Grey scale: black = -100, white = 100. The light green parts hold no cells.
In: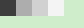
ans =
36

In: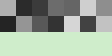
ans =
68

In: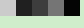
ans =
-53

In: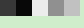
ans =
85

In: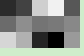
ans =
-72

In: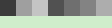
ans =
-14

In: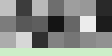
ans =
-8

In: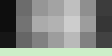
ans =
45

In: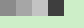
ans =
30
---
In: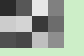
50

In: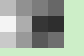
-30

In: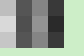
4

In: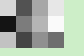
13

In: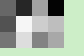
3

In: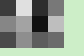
-27
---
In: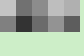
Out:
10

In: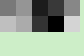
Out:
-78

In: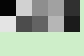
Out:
11

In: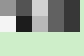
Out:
64

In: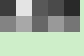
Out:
-31

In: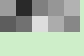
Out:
0

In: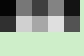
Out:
-51

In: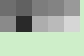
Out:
-2
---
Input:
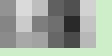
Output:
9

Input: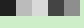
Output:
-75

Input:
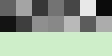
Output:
-85

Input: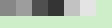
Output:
6

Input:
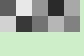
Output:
65

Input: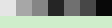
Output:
79

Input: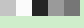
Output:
53
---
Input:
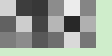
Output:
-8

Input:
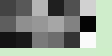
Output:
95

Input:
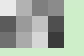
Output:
-55

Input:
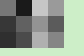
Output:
4

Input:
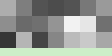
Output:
31

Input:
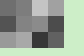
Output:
-24
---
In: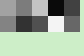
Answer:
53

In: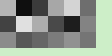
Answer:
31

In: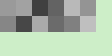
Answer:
-22

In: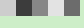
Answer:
6

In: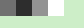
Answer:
-65

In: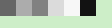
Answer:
72

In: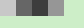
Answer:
-20
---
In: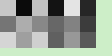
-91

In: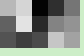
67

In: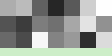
47

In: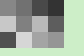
-11

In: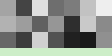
-47

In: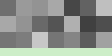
21
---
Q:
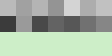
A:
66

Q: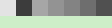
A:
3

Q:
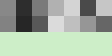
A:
66

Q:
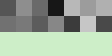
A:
44

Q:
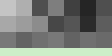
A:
-50

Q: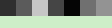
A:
-96

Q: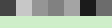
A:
29

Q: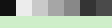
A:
7
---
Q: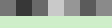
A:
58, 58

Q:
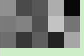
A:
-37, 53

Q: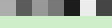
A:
-6, 85

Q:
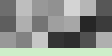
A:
25, 66

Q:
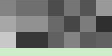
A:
-18, 57

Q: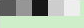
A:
-82, 87

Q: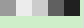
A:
60, 85
